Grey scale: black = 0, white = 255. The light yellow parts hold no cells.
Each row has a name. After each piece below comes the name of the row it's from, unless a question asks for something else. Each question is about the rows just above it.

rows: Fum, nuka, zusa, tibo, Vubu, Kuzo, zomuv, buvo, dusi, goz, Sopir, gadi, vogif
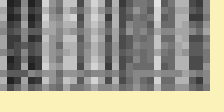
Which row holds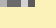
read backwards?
gadi
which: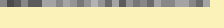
Vubu
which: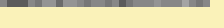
Sopir

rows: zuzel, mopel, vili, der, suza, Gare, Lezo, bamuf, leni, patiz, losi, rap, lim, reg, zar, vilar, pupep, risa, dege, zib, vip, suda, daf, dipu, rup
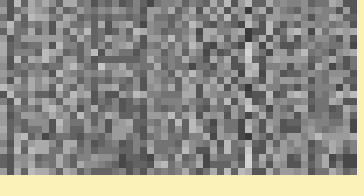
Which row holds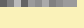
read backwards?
pupep
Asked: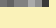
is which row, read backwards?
lim
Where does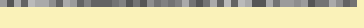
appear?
rup
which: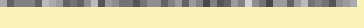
bamuf
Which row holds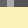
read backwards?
suda
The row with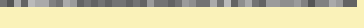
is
vili

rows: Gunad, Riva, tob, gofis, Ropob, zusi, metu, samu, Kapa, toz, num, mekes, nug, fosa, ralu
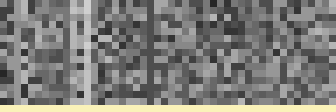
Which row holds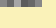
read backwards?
metu
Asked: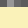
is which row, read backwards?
samu
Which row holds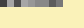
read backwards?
toz

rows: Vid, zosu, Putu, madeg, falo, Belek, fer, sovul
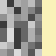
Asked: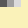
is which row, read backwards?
sovul
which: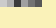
fer
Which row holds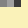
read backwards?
zosu

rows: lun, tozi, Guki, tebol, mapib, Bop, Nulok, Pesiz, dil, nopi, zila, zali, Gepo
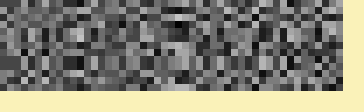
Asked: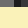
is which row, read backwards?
Guki
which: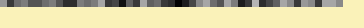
tebol
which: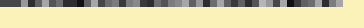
lun
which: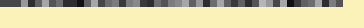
nopi
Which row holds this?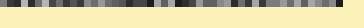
zali

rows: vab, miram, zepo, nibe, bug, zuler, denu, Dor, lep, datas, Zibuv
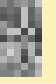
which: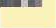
zepo
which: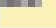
datas
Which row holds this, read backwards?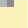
denu
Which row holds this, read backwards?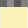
zuler
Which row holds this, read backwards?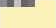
miram
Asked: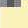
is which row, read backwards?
zuler

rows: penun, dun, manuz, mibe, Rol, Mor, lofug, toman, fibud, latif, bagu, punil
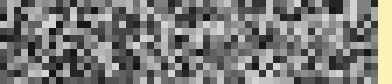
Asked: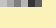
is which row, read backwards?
dun
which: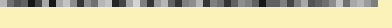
lofug
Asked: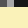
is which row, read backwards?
mibe
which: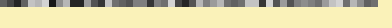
bagu
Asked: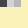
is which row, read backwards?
Mor
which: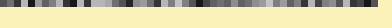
toman

